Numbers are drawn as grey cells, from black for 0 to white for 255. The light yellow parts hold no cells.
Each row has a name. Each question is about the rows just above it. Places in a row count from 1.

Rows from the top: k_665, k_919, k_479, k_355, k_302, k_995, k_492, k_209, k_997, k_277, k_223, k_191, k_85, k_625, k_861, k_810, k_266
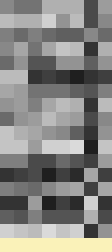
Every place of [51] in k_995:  3 5 7
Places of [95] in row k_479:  5 6
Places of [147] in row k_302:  2 5 6 8

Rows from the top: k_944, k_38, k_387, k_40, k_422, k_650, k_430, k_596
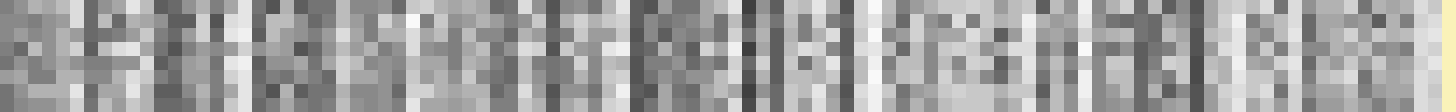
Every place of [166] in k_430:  8 9 17 33 48 51 53 67 95 96 100 101
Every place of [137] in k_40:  16 32 60 67 90 94 95 99

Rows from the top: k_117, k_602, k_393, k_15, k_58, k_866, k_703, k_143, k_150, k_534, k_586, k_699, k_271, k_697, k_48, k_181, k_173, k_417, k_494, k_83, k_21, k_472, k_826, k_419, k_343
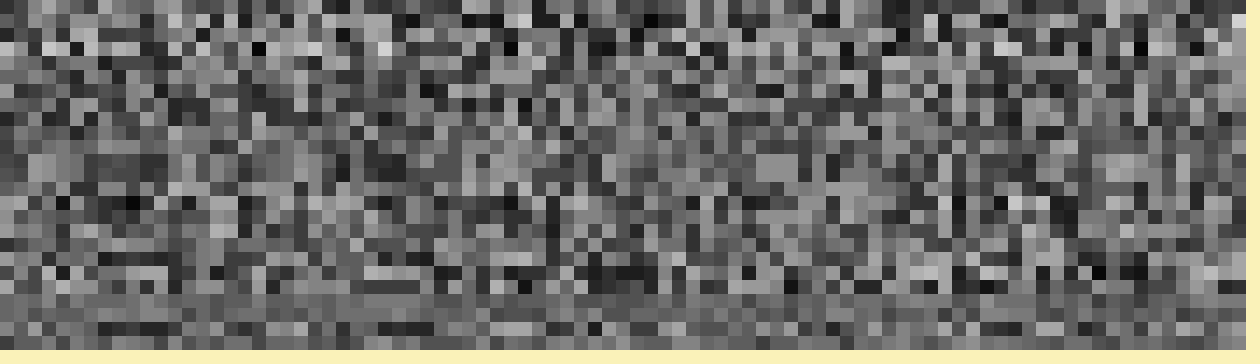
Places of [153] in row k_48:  1 26 41 61 81 85 88
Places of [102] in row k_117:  10 19 78 79 83
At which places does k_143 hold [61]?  18 21 26 42 45 51 52 62 63 77

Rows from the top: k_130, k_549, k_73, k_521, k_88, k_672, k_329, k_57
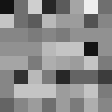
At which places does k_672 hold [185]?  3
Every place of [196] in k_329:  2 3 4 7
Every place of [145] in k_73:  6 7 8
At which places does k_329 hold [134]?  1
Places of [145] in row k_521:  1 2 3 8
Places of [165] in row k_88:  1 2 5
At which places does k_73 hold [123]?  3 5

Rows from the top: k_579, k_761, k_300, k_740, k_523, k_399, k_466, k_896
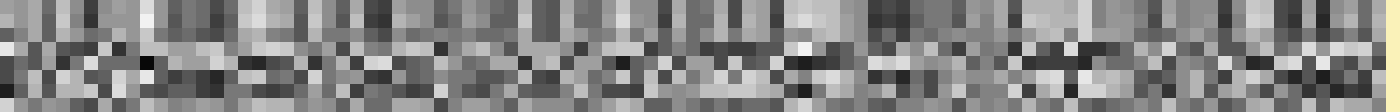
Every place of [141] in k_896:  5 14 24 39 40 41 49 68 72 82
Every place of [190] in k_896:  11 19 45 77 84 94 96

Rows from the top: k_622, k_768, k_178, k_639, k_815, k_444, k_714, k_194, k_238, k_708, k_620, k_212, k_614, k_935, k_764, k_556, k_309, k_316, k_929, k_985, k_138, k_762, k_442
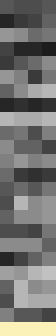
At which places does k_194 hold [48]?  2 4
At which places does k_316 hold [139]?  1 2 3
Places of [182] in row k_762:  2
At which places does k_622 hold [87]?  1 4
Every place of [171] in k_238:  2 3

